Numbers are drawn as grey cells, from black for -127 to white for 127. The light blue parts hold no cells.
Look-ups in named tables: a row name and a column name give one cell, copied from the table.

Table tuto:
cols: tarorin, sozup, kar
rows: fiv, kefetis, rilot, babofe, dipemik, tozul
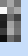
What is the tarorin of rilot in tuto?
-91
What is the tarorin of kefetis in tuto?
121
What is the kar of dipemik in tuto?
-11
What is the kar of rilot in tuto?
-61
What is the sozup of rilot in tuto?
-19
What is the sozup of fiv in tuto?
38
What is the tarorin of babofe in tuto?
-97

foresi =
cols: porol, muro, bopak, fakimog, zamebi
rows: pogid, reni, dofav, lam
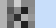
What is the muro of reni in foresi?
-41
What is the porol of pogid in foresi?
51
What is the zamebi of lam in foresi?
-2
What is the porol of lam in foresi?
51
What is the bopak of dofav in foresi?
-81
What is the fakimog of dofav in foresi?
50
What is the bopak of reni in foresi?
6
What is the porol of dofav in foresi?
51
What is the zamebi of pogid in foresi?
9
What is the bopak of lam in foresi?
48
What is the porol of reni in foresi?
51
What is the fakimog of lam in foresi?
-94
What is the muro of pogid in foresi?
0
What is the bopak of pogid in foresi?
77
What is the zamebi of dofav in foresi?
24

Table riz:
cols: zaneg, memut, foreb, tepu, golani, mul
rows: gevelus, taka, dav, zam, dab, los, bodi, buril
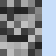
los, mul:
-28
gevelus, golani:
4
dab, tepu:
-67
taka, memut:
-72
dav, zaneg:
30
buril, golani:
-73

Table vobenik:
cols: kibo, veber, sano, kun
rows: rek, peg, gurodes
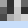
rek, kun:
-26
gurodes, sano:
67
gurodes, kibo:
-54
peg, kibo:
-36
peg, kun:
-82
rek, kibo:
32
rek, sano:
87
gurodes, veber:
46
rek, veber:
-79
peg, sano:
71
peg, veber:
-76
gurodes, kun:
84
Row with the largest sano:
rek

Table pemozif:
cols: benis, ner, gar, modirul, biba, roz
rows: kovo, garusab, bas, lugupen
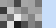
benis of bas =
36
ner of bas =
-11
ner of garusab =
69
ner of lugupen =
97
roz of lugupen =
-20
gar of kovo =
-56
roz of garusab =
31
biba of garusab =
34
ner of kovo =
24
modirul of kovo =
38
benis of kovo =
32
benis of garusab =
-70
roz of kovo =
-10
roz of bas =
61
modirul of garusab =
1
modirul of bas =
40
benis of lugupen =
-56

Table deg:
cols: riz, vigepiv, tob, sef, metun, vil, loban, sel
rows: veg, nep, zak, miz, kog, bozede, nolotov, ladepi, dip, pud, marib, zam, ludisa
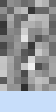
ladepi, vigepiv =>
3
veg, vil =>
65
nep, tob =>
44
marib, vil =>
25
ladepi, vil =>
73
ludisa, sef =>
-81
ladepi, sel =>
-15
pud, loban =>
-13

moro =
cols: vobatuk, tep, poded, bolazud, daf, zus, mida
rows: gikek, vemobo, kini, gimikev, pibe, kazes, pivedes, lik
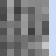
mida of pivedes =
69
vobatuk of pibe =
-46
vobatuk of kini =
-57
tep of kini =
26
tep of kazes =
0
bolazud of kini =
29
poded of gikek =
-42
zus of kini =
2
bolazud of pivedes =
-13
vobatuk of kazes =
-26
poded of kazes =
-23
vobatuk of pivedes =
-48
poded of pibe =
-41
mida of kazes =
18
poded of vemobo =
-65
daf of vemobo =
-35
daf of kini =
-21
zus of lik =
-3
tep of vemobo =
19

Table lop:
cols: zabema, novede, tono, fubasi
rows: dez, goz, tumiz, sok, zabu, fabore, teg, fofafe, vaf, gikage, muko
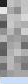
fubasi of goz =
68
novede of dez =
66
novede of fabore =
25
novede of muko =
29
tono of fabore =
33
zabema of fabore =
57
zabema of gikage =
-15
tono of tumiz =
63

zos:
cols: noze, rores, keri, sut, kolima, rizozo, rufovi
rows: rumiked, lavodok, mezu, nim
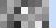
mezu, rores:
-22
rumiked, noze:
-9
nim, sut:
54
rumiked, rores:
45
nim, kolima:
18
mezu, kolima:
38
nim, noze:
8
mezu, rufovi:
12

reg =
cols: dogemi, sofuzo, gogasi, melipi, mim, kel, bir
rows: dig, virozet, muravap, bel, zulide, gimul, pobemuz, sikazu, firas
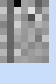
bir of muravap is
9
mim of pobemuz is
10
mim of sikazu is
28
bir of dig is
-2
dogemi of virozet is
71
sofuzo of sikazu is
-21
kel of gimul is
-5

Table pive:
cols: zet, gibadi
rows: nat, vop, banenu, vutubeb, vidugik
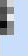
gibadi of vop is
10
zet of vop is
-56
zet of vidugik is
-41
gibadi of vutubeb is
4
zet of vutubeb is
-116
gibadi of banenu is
105
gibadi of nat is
86
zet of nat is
-16
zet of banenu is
-44
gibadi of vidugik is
13

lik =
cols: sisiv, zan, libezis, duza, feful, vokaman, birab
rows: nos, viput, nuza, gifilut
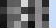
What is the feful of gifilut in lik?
-111
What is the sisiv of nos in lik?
-100
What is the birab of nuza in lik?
-89
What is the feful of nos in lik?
-46
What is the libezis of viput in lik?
9
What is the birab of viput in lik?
-20
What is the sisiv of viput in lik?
-69
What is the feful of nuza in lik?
-46
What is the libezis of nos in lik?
-32
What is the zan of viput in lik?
-3
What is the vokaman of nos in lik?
16
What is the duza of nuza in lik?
86
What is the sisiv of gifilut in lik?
-107
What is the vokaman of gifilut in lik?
21
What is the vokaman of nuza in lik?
16
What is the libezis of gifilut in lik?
27
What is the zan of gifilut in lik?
-26

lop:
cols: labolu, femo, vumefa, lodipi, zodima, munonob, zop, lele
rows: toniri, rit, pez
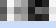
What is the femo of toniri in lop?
120
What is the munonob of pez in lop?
-99
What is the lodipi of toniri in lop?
31
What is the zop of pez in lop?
-81
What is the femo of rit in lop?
86
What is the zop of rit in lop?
-30
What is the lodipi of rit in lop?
17
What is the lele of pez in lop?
115
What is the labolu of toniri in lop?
-15
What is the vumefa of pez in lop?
50
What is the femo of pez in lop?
114
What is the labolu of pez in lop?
-22
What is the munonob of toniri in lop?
-117
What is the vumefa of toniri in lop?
61
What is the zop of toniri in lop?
-90
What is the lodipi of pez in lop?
28
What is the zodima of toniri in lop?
-71
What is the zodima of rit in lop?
-99
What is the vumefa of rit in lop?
2
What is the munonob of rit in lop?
-18

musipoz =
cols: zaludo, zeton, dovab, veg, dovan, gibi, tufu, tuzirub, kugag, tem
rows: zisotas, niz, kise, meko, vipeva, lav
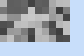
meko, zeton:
-42
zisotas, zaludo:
55
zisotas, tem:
60
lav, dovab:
5
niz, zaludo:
-9
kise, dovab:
15
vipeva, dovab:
28
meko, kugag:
55
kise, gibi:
65
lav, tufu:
57
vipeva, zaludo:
-59
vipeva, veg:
-1
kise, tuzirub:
27
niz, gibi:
-37
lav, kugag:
-52
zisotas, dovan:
-61
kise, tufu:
69
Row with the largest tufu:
kise

